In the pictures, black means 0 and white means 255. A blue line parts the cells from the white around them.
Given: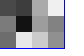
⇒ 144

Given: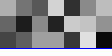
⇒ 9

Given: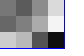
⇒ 14

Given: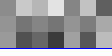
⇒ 188

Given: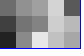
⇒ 167

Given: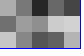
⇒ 180

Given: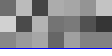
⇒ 130

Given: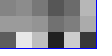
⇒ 56
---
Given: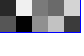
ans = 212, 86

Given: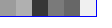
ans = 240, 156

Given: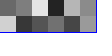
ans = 139, 209

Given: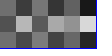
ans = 24, 111

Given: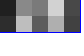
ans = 72, 45

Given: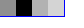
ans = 212, 143

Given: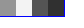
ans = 48, 149
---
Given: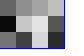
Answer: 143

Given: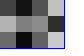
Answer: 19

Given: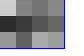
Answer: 130

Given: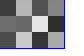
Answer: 182

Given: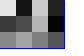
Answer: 20

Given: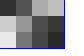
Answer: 83
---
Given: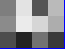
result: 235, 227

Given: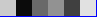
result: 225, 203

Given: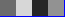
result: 215, 146

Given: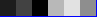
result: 226, 184

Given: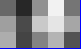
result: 242, 229

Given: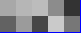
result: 202, 188
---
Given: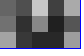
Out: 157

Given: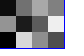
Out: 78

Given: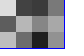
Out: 146

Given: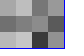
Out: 146

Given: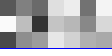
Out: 169

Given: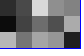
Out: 31

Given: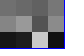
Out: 16

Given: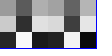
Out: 10
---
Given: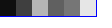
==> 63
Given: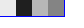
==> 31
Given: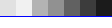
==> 241
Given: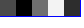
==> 0
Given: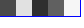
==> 225
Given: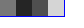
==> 37
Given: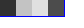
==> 195
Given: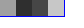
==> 47
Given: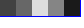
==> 103
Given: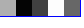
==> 4
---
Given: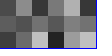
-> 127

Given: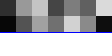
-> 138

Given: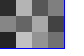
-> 168

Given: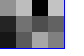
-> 78

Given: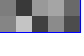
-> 139

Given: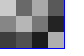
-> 119
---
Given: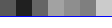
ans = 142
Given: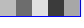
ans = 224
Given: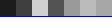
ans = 154
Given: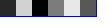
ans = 124
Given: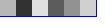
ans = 92
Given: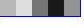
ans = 117
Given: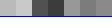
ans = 152
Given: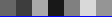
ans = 128
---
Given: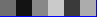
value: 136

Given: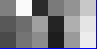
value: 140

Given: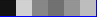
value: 135

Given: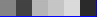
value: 181

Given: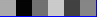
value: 113

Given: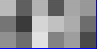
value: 225

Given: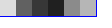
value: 55
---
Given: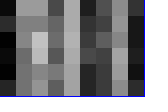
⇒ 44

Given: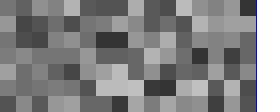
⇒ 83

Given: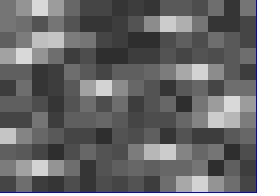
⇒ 69

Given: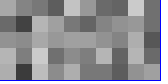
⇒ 160

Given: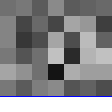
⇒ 77

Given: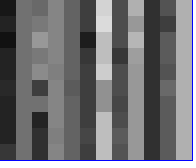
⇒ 176
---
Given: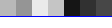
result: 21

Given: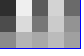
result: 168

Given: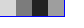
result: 124

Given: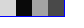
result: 9

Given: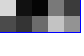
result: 108

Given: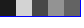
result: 72
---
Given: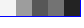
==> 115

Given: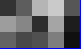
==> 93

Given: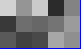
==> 116

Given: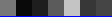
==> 69

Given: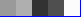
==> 154

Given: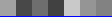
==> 130

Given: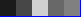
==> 104
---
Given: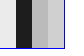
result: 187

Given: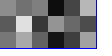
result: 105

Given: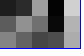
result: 9

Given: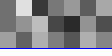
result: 147

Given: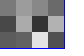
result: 51

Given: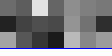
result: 114

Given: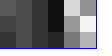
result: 152

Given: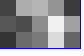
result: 240
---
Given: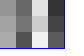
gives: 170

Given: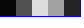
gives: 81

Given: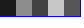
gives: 141

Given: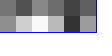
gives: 249

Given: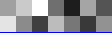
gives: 188

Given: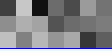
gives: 149
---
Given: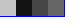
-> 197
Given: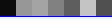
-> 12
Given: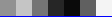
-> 146
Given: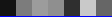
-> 19
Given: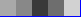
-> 169
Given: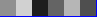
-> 144
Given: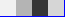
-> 241
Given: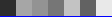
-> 45
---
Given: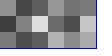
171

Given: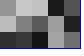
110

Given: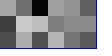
90

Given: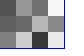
235

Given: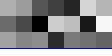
101

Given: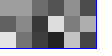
69

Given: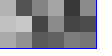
117

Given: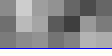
171

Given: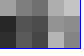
132
